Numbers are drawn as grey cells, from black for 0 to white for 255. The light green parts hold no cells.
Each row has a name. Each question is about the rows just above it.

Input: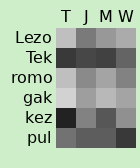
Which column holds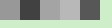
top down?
M
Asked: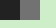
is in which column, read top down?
T
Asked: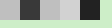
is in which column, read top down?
T

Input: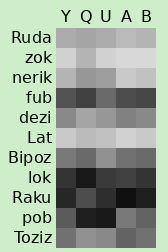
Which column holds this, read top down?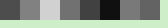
A
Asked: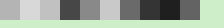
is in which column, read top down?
B
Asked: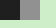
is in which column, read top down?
Q
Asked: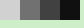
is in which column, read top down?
A
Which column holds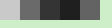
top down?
B
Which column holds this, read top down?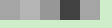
Q
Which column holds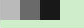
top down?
Q

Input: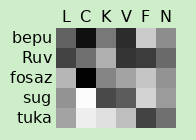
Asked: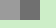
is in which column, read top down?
N
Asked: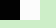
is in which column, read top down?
C
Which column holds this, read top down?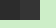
V
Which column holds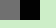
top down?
C

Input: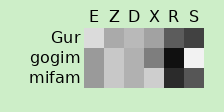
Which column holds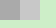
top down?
Z
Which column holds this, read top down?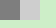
X
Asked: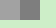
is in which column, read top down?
X

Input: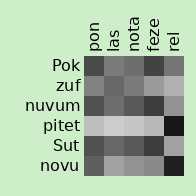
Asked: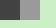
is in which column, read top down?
feze
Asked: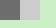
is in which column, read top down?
las
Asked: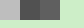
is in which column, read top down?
pon
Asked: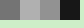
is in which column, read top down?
rel
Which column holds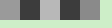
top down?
feze
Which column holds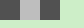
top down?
pon

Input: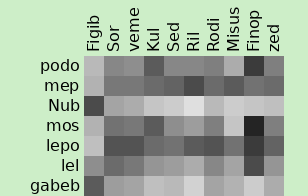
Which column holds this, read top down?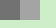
Misus
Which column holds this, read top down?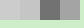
Misus
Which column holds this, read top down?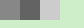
Sed
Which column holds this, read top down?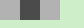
Figib
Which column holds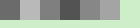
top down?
Rodi

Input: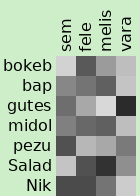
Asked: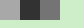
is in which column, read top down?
melis
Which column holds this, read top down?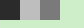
vara
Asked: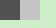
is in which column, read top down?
sem
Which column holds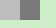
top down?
vara
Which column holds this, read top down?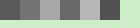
fele

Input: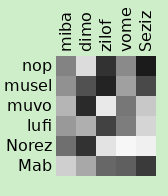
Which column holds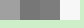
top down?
vome
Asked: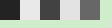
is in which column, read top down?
zilof

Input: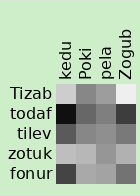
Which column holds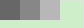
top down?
Poki
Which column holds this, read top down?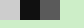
kedu
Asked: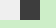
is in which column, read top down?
Zogub
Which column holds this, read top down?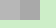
Poki
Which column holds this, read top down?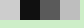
kedu
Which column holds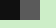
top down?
kedu

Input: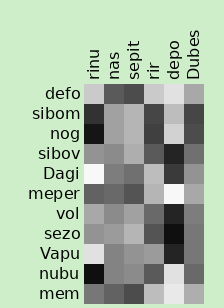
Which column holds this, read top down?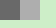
Dubes
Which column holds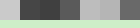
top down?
rir
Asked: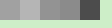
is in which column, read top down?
sepit
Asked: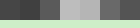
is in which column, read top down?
rir
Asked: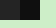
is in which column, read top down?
depo
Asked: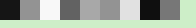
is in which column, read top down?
rinu
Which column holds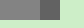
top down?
nas

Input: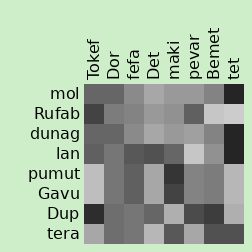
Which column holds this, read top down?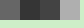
maki
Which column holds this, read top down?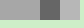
Det
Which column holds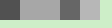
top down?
Det
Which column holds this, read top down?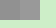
maki
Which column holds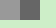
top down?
maki
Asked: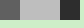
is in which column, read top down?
Tokef
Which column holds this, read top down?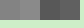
fefa

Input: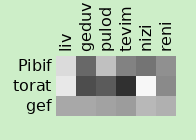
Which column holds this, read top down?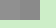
reni
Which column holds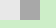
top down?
liv
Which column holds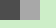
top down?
geduv
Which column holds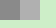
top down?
reni
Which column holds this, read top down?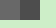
geduv
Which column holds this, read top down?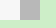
nizi

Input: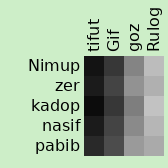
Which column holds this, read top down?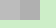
Rulog
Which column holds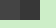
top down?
Gif

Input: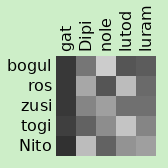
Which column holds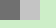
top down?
lutod
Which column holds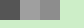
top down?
nole
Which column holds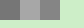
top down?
Dipi

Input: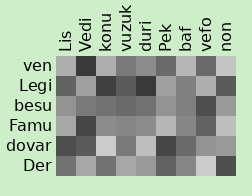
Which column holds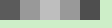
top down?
non
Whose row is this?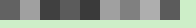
Legi
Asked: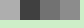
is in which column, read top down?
konu
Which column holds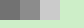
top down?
konu
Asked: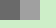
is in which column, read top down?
Pek

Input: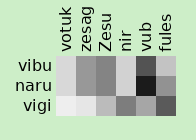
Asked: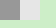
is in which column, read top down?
zesag
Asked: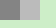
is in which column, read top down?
Zesu
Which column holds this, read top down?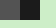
vub
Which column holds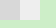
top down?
votuk
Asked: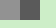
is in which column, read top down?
fules
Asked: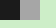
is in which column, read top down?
vub
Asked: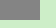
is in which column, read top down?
Zesu

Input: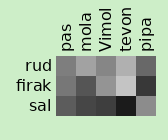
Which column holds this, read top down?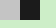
tevon
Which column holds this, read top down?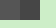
mola
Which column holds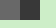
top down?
pipa
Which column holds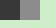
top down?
pipa
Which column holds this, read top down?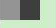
Vimol
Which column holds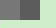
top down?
pas

